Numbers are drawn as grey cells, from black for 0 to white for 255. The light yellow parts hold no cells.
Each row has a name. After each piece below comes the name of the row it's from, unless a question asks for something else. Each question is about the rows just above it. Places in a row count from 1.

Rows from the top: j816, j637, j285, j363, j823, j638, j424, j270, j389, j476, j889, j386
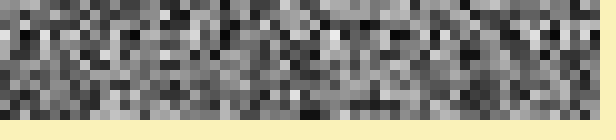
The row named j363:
[224 119   7  41 224  41 182 204  51 150  73 204  41   7 171 182 129 108
 182 215  73 141   7  84 162 141 119 108  29 204 182  29 171 235  29  96
  73 150 194   7  17  96 204  17 215  73 150  63 171 171  29  17 171 224
  51   7 215  73 215  17]
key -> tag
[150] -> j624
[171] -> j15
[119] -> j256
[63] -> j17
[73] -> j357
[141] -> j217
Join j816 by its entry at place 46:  j217
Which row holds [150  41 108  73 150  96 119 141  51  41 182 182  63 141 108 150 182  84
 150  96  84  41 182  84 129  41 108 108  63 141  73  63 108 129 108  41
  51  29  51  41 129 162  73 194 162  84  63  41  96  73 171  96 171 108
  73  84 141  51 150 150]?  j889

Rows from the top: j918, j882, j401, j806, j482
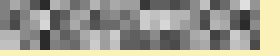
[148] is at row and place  j918, 26
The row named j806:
[180 180 139 128  43 139  95 118 169 192 158 203 106  95 106 139  74  84
 118 169 180  65  95 203 169  95]
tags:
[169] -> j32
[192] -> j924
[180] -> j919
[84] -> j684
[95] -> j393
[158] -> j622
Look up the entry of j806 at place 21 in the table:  j919
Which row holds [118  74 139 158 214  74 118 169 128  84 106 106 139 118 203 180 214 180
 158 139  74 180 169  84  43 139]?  j401
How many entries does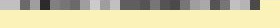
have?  26

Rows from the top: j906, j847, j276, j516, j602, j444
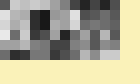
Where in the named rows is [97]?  j276, 12
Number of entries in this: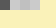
4
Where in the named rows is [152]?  j847, 6
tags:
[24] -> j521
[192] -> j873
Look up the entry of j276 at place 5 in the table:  j521
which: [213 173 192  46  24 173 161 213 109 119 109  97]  j276

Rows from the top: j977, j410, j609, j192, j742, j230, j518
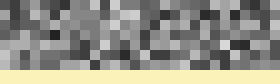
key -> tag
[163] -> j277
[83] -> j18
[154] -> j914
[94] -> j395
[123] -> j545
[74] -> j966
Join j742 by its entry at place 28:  j18
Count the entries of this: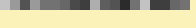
19
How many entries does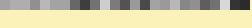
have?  25
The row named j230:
[195 154  83 154 114 114 103  74  62 174  94  83  43 114 195  62  62 103
 114 184 123  74  62 195 114  83 123  83]
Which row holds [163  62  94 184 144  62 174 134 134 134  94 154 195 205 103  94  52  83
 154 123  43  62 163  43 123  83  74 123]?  j410
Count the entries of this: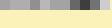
11
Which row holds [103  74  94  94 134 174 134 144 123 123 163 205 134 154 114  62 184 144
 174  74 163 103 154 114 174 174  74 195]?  j609

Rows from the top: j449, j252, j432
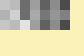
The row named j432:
[197 187 227 158  97 140  75]
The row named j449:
[197 187 109 158  97 140  75]
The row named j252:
[178 208 109 169 119 149 129]
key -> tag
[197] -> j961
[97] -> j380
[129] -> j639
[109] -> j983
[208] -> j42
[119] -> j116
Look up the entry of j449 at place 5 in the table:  j380

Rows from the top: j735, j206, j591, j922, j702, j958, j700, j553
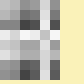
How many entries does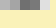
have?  5
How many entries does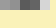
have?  5

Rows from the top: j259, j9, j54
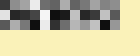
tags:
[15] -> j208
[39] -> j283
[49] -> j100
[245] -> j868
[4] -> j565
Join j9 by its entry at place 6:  j208
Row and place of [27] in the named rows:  j9, 7
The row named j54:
[ 89 173 120  15 235  49 110 182 151 193  15 151]

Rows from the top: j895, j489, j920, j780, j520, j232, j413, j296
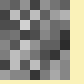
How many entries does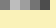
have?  5
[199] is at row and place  j520, 3

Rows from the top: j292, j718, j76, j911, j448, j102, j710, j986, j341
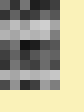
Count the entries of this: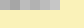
6
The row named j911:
[178 166 188 178 188 126]
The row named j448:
[ 86 117  18  30  74  86]

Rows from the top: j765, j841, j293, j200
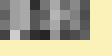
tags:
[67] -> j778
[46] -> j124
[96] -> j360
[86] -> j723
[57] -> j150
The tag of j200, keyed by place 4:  j124
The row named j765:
[118 159 169  46 118 169 108 137  86]
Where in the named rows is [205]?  j200, 2
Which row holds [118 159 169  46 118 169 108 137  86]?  j765
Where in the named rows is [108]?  j765, 7
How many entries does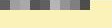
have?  9

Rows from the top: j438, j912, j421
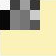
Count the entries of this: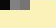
3
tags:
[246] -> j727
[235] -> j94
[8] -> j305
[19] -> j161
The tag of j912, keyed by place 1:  j305
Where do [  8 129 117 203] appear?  j912
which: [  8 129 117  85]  j421
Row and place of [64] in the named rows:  j438, 2

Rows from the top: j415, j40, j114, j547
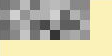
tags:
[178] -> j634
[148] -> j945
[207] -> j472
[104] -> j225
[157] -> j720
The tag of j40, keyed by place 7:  j225
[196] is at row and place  j547, 3
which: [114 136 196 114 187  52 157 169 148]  j547
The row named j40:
[148 207 148 178 178 207 104 178 148]
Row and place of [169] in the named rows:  j547, 8
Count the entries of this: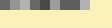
9

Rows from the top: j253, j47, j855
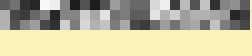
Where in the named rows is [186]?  j253, 19
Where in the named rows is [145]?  j253, 24
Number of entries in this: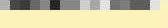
16
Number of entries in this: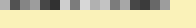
17
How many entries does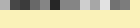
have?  13

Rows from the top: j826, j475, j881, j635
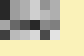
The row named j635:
[ 63 186 196 216  74 227]
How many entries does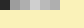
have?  6
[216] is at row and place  j635, 4

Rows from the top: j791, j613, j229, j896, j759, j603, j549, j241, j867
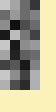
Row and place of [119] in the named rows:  j896, 3
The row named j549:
[ 66  87  25 129]
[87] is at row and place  j549, 2
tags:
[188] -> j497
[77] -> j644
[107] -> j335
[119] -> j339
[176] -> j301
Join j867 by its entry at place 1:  j301

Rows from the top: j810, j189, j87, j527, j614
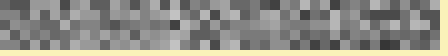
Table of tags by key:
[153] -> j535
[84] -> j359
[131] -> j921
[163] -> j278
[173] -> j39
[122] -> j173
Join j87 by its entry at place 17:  j173
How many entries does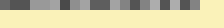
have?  20
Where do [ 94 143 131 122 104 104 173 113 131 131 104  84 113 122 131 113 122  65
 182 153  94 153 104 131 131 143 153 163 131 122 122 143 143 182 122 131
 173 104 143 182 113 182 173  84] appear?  j87
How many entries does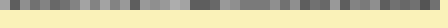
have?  44
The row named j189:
[131 131  94 163  94 163 113 173 153 153 104 153 143 163 131 153 163 194
 131 104 182  74 163 182  94 122 163 173 113 153  65 113  94 182 131 153
  94  74  74  74 113 163  84  84]

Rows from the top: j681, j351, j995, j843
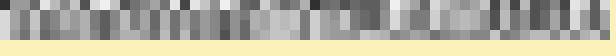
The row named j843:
[216 154 114 186 105 123 145 145 176 134  94 145 176 176 154 114 186 114
 186 114 154 134  82 145 105 164 176 196 196 176 123 206 164 154 154 145
 196 186 176 134 145 164 154 114 134 145 154 134 134 196 123 134 164 186
 186 134 186 134 176 196 123]
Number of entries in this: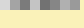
8
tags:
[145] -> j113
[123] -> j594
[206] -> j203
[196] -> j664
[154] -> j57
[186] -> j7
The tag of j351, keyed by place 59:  j57
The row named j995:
[216 164 123 196 114 134 176 154 176 123  94 134 186 123 164 105 176 114
 164 123 154 134  94 145 105 176 164 196 186 196 123 206 164 154 196 123
 105  94 145 216 164 123 123 206 154 176 186 176 145  82 186 114 145  82
 105 164  94 216 154  94 164]

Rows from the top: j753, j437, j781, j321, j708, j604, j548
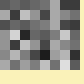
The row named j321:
[148 211  38 103  91 125 200 103]
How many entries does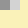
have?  2
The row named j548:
[169 113 158 125 191 113 222  91]
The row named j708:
[148  59 191 148  70 169 136 113]
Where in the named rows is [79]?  j781, 1
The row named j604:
[136 181 125  70  28 158 181  48]

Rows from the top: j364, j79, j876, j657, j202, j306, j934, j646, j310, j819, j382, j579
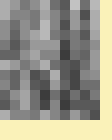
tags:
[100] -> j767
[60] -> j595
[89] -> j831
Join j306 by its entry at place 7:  j595
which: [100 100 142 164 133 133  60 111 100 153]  j306

